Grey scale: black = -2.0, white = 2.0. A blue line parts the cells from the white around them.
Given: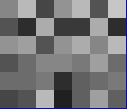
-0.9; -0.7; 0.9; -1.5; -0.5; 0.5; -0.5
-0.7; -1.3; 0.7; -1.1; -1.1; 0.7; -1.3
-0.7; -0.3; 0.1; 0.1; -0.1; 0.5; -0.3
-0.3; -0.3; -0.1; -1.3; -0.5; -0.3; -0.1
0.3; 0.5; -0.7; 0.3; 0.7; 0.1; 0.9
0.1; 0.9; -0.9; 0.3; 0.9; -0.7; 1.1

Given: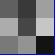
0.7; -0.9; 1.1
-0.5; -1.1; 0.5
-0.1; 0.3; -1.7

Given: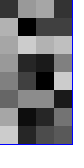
0.6; 1.2; 0.8; 1.0
-1.2; 0.4; 0.6; -1.2
-0.4; 0.2; 0.2; -1.6
1.2; -1.4; -0.8; -0.6
0.8; -2.0; -1.0; -1.0
0.6; -1.8; -1.4; -0.2
0.4; -1.4; -1.6; 0.0
0.0; -1.0; -2.0; 1.2

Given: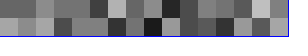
0.6; 0.2; 0.6; -0.8; 0.0; 0.0; -1.2; -0.2; -1.6; 0.4; -0.8; -0.6; -1.2; 0.4; -0.6; 0.6
-0.4; -0.4; 0.2; -0.2; -0.2; -1.0; 0.8; -0.4; 0.2; -1.4; -0.8; 0.0; -0.2; -0.6; 1.0; 0.0

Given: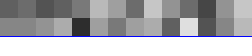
0.1; 0.1; 0.3; 0.7; -1.3; 0.5; -0.1; 0.5; 0.7; -0.5; 1.5; -0.7; 0.1; 0.9
-0.5; -0.3; -0.7; -0.5; -0.1; 0.9; 0.5; -0.3; 1.1; 0.3; -0.3; -0.9; 0.3; 1.1

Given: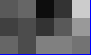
-0.4; -0.8; 0.0; 0.0; -0.2
-1.0; -0.8; -1.2; -0.6; 0.4
-0.6; -0.4; -1.8; -1.2; 1.2

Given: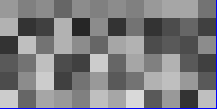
-0.8; 0.2; 1.2; -1.0; -0.2; 0.4; -0.6; -0.2; 0.8; 1.0; 0.4; -0.6
-0.6; -0.2; 1.0; -0.8; -1.0; 1.2; -0.4; 0.6; 0.0; 0.8; -0.6; -1.0
1.2; -0.4; 0.6; 0.4; 0.0; 1.0; 0.6; 1.4; -0.6; 0.4; -1.2; 1.0
0.4; 0.0; 0.2; -0.4; 0.2; 0.0; 0.2; 0.0; 0.4; 0.6; 0.6; -0.2
-1.2; 1.0; -0.2; 0.8; 0.2; -0.4; 0.6; 0.8; -0.8; -0.6; -0.8; 0.2
0.8; -1.2; -1.0; 0.8; -1.4; 0.2; -1.2; -0.2; -1.2; -0.8; -0.4; -1.0
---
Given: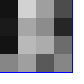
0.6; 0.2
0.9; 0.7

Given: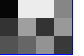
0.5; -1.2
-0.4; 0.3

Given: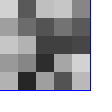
-0.3; -0.7
0.8; -1.0

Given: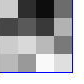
-0.6; -1.1
1.4; 0.9

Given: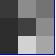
-1.0; 0.2
1.3; 0.6

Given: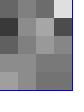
0.2; 0.6
0.0; 0.4

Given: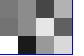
0.2; 1.6
-1.6; 0.4

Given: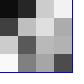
1.0; 1.5
-0.6; 0.9

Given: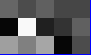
1.9; -1.5
0.0; 0.6
